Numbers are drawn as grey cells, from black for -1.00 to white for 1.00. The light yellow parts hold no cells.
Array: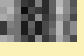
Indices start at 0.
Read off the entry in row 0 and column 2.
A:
-0.10
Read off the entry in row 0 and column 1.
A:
0.33
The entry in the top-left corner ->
0.33
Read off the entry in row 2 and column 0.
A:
0.33
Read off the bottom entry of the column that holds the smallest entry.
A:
-0.43
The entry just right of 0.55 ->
0.10
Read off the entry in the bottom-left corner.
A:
0.33
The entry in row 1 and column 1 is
0.43
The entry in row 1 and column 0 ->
0.22
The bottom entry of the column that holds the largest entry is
0.33
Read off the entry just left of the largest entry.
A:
-0.23
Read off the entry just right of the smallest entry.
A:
-0.43
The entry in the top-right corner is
-0.33
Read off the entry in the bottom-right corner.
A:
-0.43
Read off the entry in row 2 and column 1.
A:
0.22
